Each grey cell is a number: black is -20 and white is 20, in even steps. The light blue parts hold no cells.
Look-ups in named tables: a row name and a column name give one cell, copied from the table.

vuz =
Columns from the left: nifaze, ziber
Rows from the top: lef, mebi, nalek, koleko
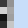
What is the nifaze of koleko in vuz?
-13
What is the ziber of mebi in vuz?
6
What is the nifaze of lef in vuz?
-11
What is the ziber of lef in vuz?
3
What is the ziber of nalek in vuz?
5
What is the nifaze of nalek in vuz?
-17
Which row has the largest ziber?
koleko

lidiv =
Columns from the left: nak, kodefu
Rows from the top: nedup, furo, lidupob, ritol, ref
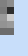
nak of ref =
-3
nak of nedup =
0
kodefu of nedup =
2
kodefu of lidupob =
12
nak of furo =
-1
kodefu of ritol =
4
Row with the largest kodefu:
lidupob

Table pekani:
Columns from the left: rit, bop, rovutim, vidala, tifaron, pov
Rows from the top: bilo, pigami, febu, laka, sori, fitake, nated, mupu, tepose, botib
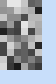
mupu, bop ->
10
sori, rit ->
-15
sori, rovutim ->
-10
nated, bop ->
13
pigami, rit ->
3
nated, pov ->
-14
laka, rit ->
-5

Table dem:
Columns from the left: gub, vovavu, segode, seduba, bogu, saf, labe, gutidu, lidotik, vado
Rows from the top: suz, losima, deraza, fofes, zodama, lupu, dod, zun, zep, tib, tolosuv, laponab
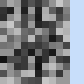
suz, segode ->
3
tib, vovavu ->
2
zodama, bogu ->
-5
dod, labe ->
-8
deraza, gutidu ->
7
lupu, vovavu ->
-4
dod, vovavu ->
-1
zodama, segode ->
9
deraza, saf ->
-16

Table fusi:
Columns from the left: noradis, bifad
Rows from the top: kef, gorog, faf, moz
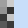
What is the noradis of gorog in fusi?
3
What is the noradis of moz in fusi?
-6
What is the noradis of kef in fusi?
5
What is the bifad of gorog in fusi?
-12
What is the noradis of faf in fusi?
-11
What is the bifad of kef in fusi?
12
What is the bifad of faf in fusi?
11
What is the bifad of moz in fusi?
-11

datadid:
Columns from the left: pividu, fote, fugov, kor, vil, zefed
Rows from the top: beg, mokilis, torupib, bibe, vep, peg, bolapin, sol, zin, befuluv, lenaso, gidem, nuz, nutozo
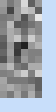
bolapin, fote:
4
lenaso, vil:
0
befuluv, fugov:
-1
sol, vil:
0
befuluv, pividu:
4
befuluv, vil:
7
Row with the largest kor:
beg

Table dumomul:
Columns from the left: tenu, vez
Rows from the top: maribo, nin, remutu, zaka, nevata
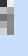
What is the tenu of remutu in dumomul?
-2
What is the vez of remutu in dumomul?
1
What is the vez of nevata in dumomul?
1
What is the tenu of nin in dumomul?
10
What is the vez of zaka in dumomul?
2
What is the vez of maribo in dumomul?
17
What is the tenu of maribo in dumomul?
-12
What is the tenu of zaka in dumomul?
7
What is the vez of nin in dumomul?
6
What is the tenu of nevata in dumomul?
13

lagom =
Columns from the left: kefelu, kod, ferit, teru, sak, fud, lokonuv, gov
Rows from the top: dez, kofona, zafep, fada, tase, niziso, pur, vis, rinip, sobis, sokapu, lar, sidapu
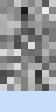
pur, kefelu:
1
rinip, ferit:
-4
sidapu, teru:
0
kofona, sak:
7
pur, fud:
-3
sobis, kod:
7
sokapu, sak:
11
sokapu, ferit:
-1
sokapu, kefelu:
-8
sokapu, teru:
3
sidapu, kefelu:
13
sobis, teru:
0
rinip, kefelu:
0
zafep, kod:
5

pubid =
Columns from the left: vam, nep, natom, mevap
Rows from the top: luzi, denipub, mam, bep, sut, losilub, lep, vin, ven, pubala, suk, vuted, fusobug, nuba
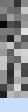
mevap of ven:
12
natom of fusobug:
14
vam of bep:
-19
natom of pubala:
8
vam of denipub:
1
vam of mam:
-6
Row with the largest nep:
lep

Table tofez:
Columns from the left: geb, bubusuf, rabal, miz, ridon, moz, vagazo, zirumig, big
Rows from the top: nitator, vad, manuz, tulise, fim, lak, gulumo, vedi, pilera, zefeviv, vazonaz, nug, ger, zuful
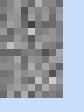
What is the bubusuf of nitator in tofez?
1
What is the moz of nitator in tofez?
8
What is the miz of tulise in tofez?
-3
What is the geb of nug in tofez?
0
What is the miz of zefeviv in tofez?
-2
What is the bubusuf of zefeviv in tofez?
2
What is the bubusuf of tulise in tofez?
5
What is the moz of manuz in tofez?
0
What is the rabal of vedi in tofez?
-4
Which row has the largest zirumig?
nug

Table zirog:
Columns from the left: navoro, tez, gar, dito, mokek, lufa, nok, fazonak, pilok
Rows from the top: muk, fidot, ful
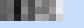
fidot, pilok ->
17
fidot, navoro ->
-5
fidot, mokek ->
-7
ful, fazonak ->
0
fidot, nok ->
-2
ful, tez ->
-3
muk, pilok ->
16
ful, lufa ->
6
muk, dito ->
-1
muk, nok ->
-1
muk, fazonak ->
2
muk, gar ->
-16
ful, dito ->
-2
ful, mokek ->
-7
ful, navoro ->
-6

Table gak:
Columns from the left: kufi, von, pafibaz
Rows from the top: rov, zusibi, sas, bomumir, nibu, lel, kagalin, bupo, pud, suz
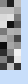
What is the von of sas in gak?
15
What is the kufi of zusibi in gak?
10
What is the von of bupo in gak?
1
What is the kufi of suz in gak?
-11
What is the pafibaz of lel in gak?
-9
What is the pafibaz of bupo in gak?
18
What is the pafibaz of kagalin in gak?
3
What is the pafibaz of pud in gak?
16
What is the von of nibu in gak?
8
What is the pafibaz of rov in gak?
10
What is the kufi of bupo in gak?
-13
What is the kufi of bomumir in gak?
15
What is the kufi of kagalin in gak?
-18
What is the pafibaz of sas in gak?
-1
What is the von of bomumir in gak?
-17
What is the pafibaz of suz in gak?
-12
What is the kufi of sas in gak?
14
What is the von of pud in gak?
-12
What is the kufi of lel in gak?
8
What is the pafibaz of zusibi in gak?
6

